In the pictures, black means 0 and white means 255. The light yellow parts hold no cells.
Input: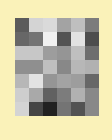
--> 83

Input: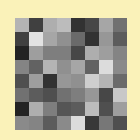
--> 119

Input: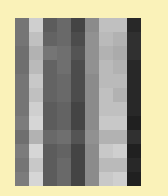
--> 207

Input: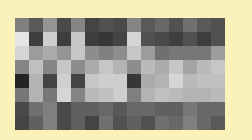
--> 104

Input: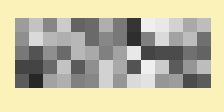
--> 75

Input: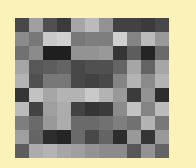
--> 147

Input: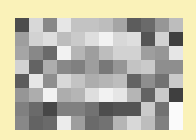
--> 128

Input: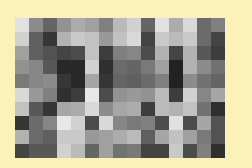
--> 128
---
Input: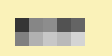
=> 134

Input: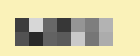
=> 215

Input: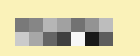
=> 134

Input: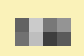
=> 203

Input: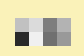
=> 219

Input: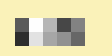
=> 254
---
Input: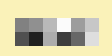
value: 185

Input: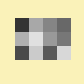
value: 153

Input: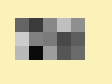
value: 122

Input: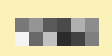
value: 90

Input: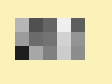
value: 115

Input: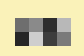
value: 46

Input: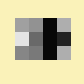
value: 7
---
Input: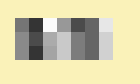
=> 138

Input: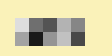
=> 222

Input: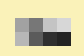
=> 162

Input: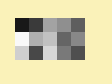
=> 249

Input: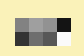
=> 130

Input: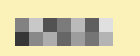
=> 130
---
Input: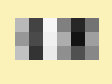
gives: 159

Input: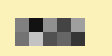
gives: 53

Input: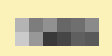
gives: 89

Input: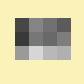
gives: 125

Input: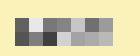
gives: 185

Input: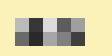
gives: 63
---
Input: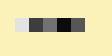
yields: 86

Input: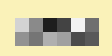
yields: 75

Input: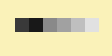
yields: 137

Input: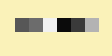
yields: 87

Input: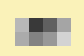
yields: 130

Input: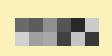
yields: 64

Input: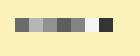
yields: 107

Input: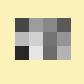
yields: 89
